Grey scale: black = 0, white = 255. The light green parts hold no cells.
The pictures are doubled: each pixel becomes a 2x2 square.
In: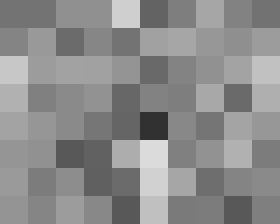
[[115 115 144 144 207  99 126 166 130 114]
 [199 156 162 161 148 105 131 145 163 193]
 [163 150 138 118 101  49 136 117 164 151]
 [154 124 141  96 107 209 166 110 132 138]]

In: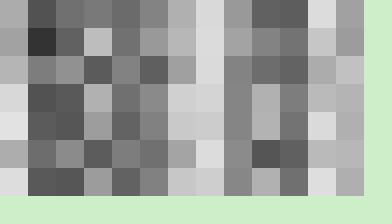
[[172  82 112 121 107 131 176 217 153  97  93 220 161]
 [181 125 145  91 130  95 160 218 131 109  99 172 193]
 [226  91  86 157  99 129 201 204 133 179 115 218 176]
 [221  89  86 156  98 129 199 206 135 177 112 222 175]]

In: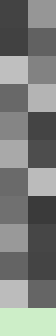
[[ 67 150]
 [191 130]
 [133  68]
 [106 187]
 [153  70]
 [188 101]]

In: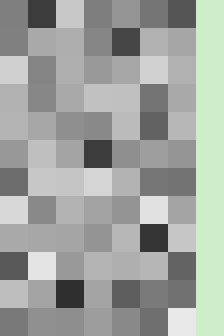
[[127  60 200 126 149 117  85]
 [208 132 175 153 167 209 177]
 [180 167 143 137 187  98 183]
 [109 199 197 213 179 118 115]
 [169 167 165 148 183  53 198]
 [190 164  47 164  94 122 113]]

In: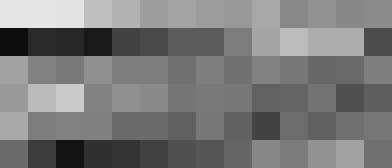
[[229 229 227 191 179 158 163 157 152 168 137 146 135 140]
 [162 129 121 144 125 124 112 126 113 130 119 103 106 126]
 [169 124 129 128 106 106  95 119  97  67 108  97 111 118]]

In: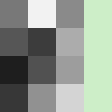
[[120 242 138]
 [ 30  81 157]]

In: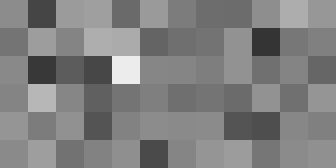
[[140  69 155 159 106 154 124 109 108 142 173 151]
 [137  56  92  71 236 134 133 126 146 112 132 102]
 [149 124 145  84 130 140 138 139  84  78 135 128]]
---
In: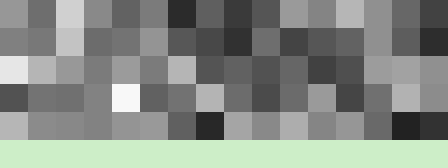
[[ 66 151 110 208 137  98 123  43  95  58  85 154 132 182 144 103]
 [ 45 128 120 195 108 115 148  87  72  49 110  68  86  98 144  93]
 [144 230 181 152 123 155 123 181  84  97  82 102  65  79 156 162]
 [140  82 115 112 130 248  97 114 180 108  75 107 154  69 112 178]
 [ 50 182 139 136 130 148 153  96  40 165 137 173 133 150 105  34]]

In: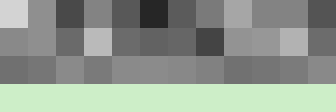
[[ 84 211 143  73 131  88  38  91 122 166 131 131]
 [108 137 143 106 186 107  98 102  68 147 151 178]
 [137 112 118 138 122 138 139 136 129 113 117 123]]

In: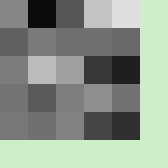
[[222 135  12  85 195]
 [104  97 122 111 112]
 [ 31 123 187 159  55]
 [114 115  90 125 142]
 [ 47 119 112 130  69]]

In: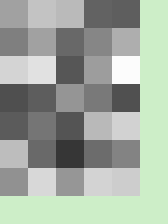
[[ 94 161 195 186  98]
 [174 127 161 104 134]
 [252 212 225  86 157]
 [ 80  79  93 149 121]
 [210  91 117  84 185]
 [131 189 105  54 108]
 [205 145 216 150 211]]

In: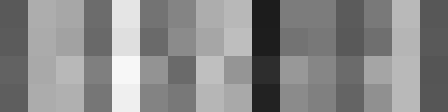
[[ 87  89 173 167 108 229 115 132 173 184  28 124 124  91 121 185]
 [ 89  91 171 162 105 223 106 139 166 190  29 115 120  89 111 181]
 [ 85  98 169 184 127 247 147 106 191 149  45 152 134 107 165 185]
 [ 86  94 172 176 118 239 131 120 182 169  34 139 128 100 144 185]]

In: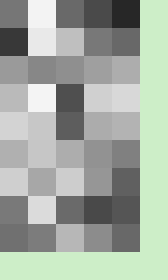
[[ 39 118 243 105  74]
 [104  56 233 191 120]
 [173 154 135 143 159]
 [216 186 244  79 208]
 [179 211 199  93 172]
 [128 176 198 173 146]
 [ 96 207 167 205 150]
 [ 85 121 219 106  73]
 [104 112 124 183 140]]

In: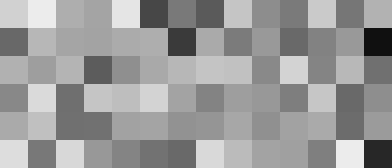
[[178 209 236 174 164 229  71 121  90 197 141 122 202 118]
 [ 16 104 183 165 163 171 174  58 170 123 153 105 130 153]
 [112 177 158 180  92 143 169 183 196 193 137 211 132 184]
 [142 136 218 111 197 190 211 163 131 158 152 126 198 105]
 [155 170 192 112 113 162 164 146 149 167 144 162 170 108]
 [ 39 221 120 216 152 132 114 105 217 187 163 160 127 236]]

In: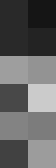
[[ 21  41]
 [ 35  41]
 [147 158]
 [203  72]
 [124 131]
 [156  65]]
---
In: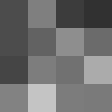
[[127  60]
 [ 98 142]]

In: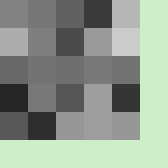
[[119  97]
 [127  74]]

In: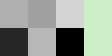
[[160 211]
 [183   1]]

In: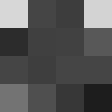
[[69 61]
 [64 65]]

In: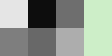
[[ 13 110]
 [104 173]]

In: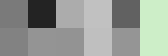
[[ 35 172]
 [148 147]]

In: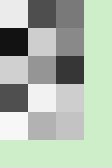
[[ 78 121]
 [206 137]]

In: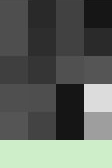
[[41 65]
 [45 65]]
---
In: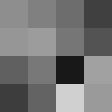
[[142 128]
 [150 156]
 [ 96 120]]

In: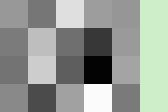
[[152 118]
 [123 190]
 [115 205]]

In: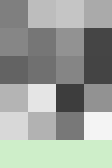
[[127 189]
 [134 118]
 [ 99 112]]

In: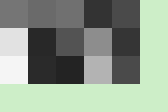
[[117 106]
 [226  40]
 [245  42]]

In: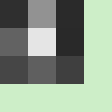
[[ 47 146]
 [ 98 229]
 [ 70  95]]

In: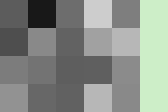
[[ 92  24]
 [ 78 137]
 [124 115]]

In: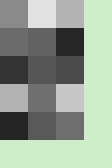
[[138 225]
 [107  99]
 [ 51  86]]

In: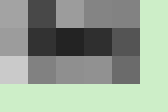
[[163  72]
 [156  50]
 [202 129]]
